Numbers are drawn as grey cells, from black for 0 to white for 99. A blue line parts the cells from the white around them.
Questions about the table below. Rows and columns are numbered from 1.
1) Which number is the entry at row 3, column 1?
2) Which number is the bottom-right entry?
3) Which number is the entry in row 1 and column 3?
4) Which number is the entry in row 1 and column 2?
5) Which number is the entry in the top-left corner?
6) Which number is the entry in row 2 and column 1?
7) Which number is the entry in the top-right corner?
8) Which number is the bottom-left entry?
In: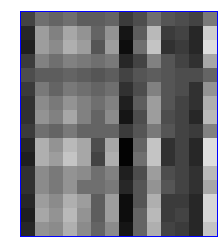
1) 12
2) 76
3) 39
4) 43
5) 26
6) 15
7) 47
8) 15

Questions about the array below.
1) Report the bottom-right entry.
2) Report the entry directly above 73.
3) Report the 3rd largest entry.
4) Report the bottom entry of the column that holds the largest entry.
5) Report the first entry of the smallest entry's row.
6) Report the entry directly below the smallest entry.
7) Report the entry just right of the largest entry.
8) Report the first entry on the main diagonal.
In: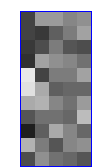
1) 33
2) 60
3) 73
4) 30
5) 12
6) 69
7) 26
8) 26

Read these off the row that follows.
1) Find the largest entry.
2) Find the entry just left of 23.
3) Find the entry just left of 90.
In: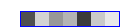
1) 90
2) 70
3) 78

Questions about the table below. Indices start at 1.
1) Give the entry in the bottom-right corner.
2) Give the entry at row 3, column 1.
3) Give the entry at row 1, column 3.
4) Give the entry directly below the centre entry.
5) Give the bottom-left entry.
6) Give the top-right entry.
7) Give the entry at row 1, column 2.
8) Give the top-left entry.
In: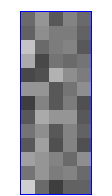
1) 38
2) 76
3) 34
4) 58
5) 80
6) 41
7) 58
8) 41
